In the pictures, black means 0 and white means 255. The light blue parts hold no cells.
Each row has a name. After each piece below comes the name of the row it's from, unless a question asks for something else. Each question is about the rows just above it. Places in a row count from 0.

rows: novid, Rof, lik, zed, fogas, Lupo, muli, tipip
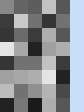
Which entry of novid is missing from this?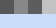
100
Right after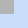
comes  73
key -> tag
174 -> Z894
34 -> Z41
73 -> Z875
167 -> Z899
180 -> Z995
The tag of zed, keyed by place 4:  Z894
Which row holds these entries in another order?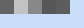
novid
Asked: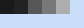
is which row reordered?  tipip
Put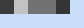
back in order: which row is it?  fogas
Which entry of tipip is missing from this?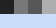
26

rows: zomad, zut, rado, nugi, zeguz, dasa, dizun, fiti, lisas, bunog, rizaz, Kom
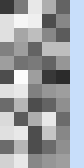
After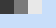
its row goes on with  174,99
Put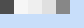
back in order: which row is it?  zut
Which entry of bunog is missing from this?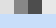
197
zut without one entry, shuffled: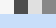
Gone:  239
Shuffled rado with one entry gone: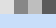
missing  166

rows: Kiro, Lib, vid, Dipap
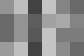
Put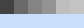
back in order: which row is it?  Kiro
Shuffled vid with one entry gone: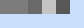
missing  147
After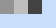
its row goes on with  196,132,105
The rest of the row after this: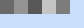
124
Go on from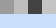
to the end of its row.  140,105
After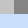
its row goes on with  105
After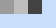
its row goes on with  196,140,105

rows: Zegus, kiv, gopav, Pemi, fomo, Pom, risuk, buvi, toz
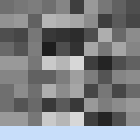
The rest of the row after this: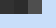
174,105,140
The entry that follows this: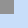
153

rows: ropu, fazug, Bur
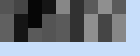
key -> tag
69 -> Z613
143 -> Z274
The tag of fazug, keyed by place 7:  Z613
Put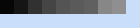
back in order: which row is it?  fazug
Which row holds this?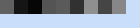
fazug
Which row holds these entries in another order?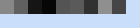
fazug

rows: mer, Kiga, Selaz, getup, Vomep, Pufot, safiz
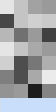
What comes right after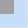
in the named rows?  154
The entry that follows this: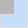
112
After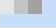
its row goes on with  154
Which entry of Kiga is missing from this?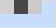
196

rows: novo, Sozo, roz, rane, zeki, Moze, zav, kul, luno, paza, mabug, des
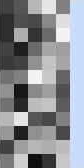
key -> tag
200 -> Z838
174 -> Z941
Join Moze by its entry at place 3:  Z838
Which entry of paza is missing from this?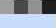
151
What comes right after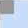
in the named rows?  31
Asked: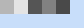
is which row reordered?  luno

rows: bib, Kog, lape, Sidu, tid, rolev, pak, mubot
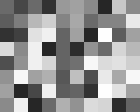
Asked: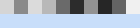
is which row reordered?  Sidu
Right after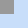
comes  161
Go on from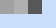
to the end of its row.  191,79,233,168,247
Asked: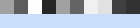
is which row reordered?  lape

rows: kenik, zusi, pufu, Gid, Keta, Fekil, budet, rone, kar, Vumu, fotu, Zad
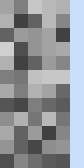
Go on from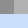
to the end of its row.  118,185,118
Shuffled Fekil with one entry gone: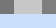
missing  193
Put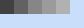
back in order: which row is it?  Keta

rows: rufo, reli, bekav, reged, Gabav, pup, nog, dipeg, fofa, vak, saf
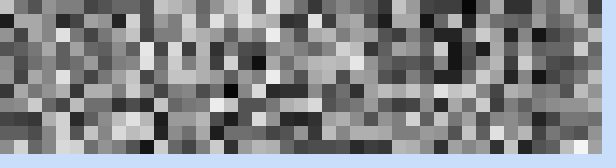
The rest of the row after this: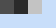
103,119,126,236,195,83,83,119,175,188,217,83,103,119,154,95,62,69,140,42,168,111,203,62,126,95,126,140,147,147,175
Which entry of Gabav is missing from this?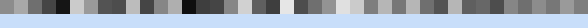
89
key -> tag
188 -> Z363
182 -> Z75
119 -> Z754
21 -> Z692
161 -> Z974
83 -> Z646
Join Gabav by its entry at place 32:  Z692

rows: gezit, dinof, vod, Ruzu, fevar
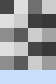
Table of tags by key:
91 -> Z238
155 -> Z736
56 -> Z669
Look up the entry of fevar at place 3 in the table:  Z736
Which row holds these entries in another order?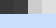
dinof
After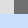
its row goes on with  204

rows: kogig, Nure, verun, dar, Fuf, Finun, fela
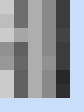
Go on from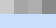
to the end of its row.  67
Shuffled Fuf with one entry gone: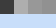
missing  103
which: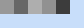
Fuf

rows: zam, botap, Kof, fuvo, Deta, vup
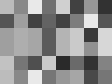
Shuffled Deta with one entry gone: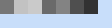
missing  42
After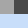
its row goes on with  118
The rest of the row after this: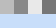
151,166,73,118

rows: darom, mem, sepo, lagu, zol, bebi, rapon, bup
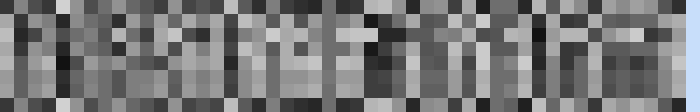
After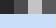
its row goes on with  84,174,69,203,110,132,203,39,132,55,103,181,62,84,55,77,139,196
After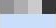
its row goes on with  77,154
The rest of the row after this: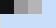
181,77,146,174,203,55,77,154
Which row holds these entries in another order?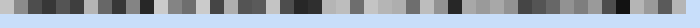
zol
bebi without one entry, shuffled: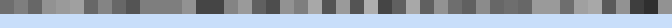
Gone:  118
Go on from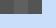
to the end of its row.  96,132,168
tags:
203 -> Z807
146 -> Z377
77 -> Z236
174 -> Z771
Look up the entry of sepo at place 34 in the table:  Z236

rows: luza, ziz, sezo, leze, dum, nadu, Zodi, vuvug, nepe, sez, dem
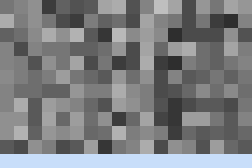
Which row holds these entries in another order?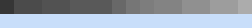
vuvug
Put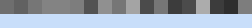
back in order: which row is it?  dum
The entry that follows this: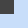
54
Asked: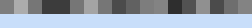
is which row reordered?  dum

